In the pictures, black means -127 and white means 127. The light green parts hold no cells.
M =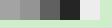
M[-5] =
35
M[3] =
-90

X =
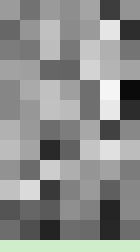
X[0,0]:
27
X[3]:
[34, 31, -25, -27, 83, 52, 35]
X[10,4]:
1
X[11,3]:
-18
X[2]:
[-3, -8, 61, -7, 70, 48, -11]
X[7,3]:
-30
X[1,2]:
64
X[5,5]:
104
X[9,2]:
-70
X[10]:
[-43, -25, -37, 15, 1, -91, 9]
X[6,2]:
-18
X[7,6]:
60
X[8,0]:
18
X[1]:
[-24, 21, 64, 11, 26, 101, -82]
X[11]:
[-18, -48, -92, -18, -21, -88, -18]
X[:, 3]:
[14, 11, -7, -27, 31, 59, -2, -30, 46, 1, 15, -18]
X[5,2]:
65
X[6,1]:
25
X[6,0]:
49
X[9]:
[65, 90, -70, 1, 26, -32, 7]

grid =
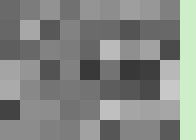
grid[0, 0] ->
-21
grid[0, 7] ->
23
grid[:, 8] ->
[0, -23, -52, 56, 72, 38, -37]
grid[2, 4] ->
-25
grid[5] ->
[-60, 14, 13, -12, -6, 63, 37, 34, 38]
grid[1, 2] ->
-39
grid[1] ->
[-24, 39, -39, 2, -20, -21, -43, -24, -23]
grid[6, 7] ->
5
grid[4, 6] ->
-41
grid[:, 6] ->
[30, -43, 15, -71, -41, 37, 4]
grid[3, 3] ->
1
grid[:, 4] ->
[20, -20, -25, -70, -12, -6, 33]
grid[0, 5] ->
13

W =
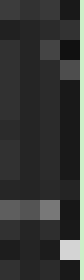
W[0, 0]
-67
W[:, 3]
[-102, -77, -110, -50, -102, -102, -102, -102, -102, -91, -104, -102, 84, -102]
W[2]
[-78, -90, -59, -110]
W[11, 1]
-90
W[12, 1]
-91
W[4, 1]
-90
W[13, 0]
-78
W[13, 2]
-84
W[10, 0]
-33
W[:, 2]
[-70, -84, -59, -84, -84, -84, -84, -84, -84, -86, -7, -81, -99, -84]
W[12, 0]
-98
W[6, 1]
-90
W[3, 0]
-78

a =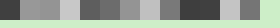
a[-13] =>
-63
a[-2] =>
68
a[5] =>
-19

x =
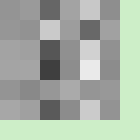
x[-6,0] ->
20
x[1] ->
[22, 18, 74, 29, -23, 33]
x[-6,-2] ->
72
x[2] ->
[35, 32, -41, 16, 81, 17]
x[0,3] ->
35
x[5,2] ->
-37
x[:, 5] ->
[14, 33, 17, 12, 24, 19]

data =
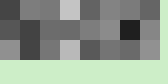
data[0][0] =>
-58
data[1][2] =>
-19
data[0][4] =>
-28
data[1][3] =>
-20
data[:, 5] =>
[3, 11, -11]
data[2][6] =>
-21
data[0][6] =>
-4

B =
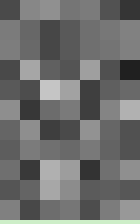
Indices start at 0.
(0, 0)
-53
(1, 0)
-4
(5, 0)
14
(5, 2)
-19
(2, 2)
-56
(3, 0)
-54
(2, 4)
-16
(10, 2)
-18
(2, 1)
-22
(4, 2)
69
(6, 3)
-53
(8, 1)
-70
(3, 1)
38
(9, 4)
-36
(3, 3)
-43
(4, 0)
-38
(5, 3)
-5
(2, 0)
-2
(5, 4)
-65
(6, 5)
-25
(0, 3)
-10
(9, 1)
-27
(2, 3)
-38
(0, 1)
7
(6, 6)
-46

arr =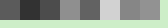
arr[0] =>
-36
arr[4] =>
-29
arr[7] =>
18
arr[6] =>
6

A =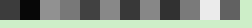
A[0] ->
-67
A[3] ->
-7
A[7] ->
7
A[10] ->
107

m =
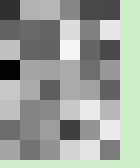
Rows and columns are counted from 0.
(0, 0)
-79
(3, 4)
-17
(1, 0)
-29
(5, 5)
55
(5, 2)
8
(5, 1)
5
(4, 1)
42
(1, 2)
-27
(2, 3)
117
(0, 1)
50
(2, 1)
-26
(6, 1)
4
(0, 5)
-56
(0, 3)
7
